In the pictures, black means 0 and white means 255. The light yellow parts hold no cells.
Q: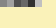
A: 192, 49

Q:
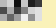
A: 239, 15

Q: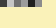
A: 198, 31

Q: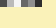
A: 245, 46

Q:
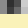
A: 205, 48

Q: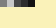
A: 200, 18
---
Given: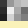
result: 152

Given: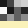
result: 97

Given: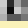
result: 90

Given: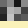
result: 78

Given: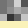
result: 99

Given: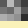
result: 145

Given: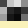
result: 9

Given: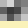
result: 143

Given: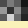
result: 107
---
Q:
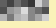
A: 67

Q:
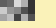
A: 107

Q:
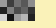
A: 62

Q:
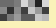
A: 108

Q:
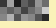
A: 161

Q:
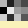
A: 32

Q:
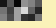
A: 87

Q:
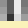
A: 91

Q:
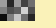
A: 39

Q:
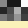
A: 25
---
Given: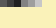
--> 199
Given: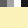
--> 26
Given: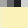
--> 209
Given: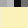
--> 110
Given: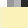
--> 42
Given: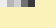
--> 57
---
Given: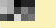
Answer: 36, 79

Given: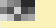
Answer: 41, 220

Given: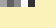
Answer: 50, 164

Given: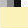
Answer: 248, 189

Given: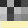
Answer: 72, 185

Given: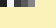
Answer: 133, 32

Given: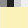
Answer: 239, 141
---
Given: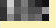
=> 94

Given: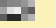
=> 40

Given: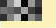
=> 9

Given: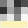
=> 234

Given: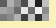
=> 192

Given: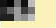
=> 158
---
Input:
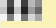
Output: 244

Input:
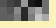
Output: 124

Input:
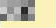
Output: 159

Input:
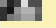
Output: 133

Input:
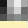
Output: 139

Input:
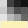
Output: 158

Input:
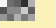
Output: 176

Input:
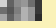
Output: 139
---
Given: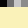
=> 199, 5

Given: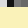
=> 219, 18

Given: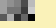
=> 202, 5

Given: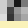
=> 220, 24

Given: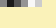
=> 248, 26

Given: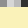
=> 214, 48
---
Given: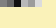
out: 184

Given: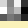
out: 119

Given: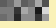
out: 139

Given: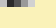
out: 84

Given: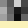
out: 111

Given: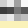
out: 233

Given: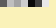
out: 10

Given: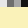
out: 110

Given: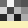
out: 199
